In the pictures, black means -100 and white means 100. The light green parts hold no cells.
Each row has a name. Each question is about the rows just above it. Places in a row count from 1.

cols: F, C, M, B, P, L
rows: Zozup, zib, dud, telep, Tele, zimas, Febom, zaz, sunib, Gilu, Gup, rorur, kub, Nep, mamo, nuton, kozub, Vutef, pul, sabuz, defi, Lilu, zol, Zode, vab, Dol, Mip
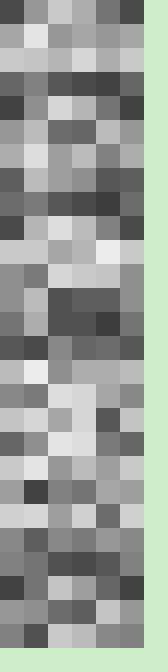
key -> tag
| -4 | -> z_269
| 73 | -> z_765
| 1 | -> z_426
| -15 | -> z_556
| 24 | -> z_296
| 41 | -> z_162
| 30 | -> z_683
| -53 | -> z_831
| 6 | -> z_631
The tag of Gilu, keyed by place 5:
z_426
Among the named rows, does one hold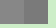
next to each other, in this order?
yes
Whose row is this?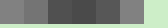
Zode
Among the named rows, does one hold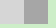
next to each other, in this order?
yes
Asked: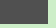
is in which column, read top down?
M

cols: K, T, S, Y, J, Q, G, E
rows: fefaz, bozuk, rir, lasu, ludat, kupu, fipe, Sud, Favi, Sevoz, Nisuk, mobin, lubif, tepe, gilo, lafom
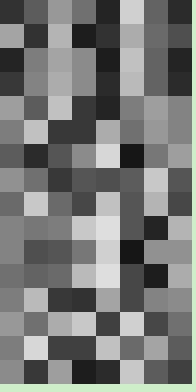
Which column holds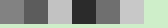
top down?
T
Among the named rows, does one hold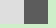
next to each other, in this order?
no

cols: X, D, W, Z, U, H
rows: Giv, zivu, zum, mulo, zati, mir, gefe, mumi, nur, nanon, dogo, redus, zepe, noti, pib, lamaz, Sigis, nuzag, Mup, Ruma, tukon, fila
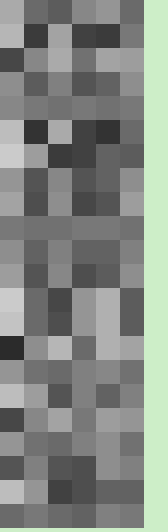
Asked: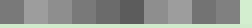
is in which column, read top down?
H
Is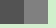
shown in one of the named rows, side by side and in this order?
yes
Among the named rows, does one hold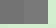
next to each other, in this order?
yes

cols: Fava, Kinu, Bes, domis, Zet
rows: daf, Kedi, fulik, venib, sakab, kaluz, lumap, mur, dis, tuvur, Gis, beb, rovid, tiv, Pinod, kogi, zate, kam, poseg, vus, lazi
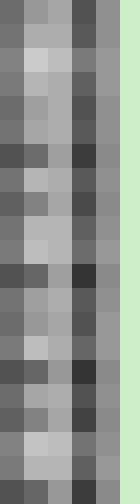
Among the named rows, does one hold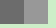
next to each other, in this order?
yes
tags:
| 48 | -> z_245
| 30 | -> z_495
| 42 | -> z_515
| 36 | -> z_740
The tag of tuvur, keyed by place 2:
z_515
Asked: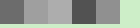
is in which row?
sakab
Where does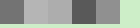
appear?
mur
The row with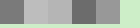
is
Gis
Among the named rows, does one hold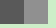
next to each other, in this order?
yes

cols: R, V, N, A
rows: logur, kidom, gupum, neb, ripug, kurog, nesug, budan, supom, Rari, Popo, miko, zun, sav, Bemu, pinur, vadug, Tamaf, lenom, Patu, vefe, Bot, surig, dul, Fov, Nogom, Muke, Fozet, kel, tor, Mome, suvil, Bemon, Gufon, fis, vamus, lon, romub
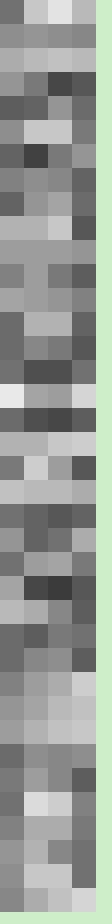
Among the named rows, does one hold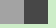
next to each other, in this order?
yes
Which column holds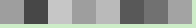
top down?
N
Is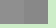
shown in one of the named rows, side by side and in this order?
yes
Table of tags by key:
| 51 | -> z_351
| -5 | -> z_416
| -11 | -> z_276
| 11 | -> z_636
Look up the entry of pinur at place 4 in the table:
z_276
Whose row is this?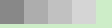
romub
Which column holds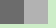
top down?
R
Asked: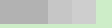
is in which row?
lenom

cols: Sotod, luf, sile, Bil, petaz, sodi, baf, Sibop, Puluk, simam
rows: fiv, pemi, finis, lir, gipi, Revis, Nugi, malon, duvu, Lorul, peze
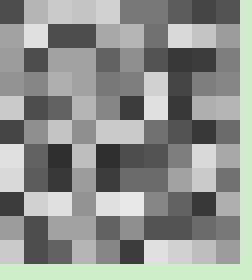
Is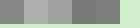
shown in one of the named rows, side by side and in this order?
yes
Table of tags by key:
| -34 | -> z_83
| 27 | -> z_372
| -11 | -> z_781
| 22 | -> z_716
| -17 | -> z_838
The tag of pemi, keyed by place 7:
z_781

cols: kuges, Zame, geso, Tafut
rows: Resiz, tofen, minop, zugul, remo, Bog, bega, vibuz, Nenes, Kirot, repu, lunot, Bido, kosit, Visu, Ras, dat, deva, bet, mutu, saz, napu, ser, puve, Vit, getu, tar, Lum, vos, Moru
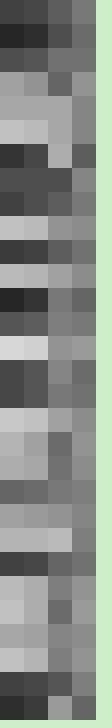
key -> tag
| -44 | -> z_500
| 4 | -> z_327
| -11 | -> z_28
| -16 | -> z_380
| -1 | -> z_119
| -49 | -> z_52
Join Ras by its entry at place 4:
z_380
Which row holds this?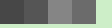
Ras
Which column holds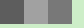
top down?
geso
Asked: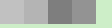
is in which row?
Lum
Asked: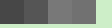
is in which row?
dat
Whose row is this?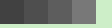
Nenes

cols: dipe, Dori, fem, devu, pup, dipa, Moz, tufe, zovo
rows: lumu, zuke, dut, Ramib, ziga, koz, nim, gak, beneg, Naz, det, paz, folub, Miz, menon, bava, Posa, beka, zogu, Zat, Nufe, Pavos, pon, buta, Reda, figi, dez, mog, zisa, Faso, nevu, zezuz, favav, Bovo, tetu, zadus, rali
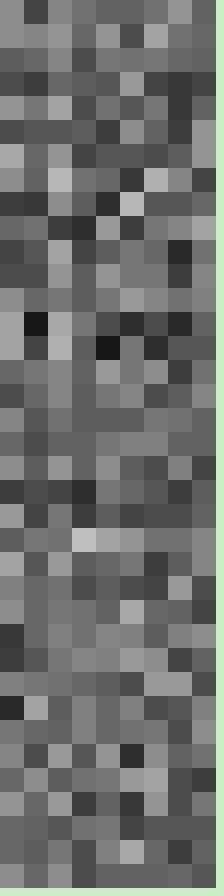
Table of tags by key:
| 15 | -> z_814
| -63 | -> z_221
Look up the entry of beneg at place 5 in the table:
z_221
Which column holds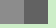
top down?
zovo

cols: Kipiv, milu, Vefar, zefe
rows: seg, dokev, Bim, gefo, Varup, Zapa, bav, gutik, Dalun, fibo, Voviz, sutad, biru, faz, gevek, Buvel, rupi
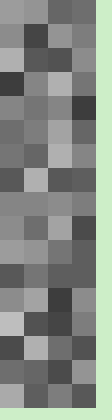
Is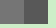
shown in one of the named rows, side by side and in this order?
no
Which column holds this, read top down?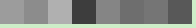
Kipiv
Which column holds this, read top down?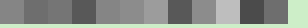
Kipiv
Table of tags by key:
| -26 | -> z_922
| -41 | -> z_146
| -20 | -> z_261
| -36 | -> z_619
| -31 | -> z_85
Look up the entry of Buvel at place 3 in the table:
z_146

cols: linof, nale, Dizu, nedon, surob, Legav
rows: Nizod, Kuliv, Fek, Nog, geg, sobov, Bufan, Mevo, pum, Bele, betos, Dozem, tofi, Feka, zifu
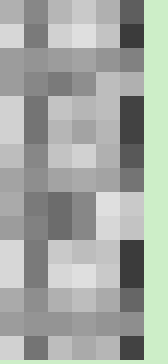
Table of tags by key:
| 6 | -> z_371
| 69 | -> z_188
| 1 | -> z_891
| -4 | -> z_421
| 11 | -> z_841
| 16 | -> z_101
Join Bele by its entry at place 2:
z_891
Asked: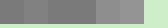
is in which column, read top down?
nale

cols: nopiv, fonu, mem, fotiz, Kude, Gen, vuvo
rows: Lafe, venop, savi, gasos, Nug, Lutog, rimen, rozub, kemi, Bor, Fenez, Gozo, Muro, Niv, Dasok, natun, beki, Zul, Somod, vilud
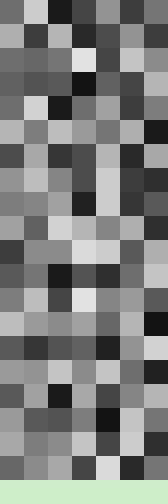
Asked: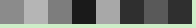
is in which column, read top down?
vuvo
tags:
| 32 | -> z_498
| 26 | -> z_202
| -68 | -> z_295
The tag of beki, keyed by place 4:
z_498
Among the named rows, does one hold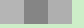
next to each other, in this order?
yes
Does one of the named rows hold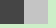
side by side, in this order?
yes
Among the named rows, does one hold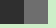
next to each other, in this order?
yes
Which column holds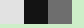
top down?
fotiz

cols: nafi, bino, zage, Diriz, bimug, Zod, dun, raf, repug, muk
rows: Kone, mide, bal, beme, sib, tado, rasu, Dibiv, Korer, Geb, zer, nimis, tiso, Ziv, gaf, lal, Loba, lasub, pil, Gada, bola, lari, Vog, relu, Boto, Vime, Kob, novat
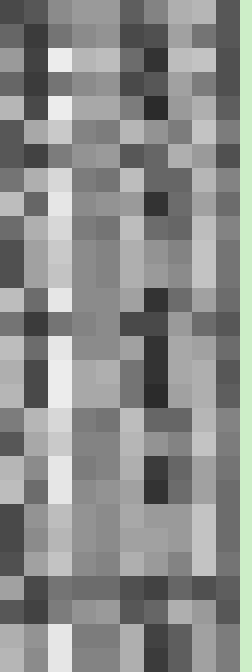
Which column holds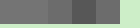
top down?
muk
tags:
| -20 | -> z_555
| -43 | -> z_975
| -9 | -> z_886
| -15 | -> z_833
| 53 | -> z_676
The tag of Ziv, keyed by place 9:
z_833

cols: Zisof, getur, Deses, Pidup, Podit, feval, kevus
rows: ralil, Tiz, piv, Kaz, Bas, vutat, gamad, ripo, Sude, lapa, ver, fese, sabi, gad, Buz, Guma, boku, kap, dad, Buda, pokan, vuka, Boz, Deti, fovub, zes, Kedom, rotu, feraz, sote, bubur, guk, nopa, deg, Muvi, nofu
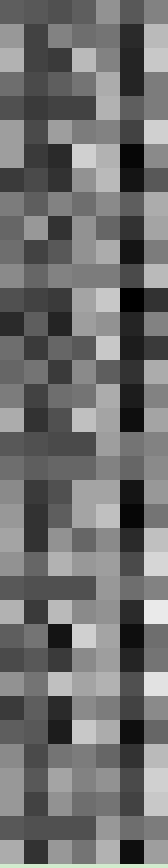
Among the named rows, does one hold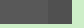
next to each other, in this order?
no
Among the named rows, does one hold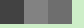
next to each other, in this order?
yes
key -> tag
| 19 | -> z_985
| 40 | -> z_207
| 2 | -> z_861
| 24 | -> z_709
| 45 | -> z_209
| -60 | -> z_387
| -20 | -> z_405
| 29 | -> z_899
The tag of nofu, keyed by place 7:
z_709
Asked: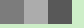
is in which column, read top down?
Zisof
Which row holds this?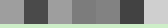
vutat

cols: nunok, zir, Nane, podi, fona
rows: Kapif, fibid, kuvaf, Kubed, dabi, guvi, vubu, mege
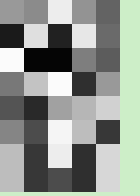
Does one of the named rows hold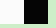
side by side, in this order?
yes
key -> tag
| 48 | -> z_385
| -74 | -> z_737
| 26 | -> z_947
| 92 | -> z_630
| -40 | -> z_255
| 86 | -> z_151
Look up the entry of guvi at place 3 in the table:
z_630
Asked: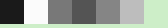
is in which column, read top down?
nunok
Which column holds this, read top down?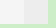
Nane
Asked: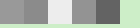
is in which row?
Kapif
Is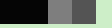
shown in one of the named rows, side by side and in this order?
no
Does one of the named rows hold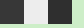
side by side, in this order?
yes

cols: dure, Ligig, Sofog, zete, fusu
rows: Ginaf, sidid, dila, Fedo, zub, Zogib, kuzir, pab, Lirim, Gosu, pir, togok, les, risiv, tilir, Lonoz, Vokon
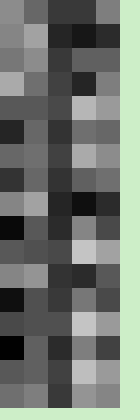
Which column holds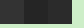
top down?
Sofog
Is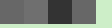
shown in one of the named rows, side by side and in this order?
no
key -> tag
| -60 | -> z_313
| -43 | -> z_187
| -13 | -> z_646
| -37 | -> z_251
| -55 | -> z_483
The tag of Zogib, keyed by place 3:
z_313
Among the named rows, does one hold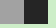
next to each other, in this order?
yes
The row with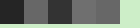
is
Zogib

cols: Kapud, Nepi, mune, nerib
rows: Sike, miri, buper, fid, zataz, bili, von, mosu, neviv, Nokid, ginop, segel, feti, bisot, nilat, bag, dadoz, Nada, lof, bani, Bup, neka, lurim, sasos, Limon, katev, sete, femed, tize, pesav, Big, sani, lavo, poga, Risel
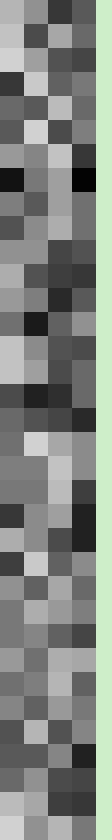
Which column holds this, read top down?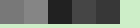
nerib
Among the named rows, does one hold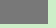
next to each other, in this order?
yes

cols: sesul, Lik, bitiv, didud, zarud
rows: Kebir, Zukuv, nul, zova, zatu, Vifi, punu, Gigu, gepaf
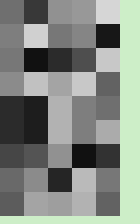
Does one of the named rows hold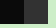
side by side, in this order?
no
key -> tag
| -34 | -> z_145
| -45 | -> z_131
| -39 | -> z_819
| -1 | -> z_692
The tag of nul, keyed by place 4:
z_819

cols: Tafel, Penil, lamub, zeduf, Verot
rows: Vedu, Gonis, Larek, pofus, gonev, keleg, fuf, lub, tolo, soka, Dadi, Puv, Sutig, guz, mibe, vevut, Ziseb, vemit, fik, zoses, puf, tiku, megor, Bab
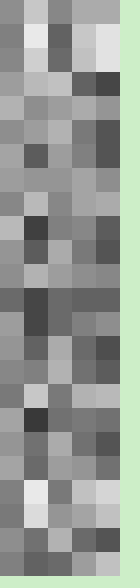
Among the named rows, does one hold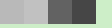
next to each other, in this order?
yes
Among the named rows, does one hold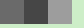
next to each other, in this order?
no
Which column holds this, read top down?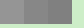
lamub
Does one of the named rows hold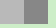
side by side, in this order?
yes
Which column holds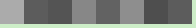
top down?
Verot

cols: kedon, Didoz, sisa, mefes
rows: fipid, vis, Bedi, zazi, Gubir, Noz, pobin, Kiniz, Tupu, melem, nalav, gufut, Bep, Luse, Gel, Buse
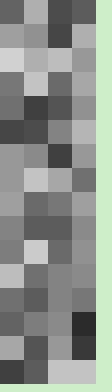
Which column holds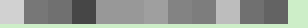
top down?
kedon
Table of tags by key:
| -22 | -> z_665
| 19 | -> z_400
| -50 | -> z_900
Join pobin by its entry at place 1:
z_400
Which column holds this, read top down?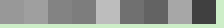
kedon

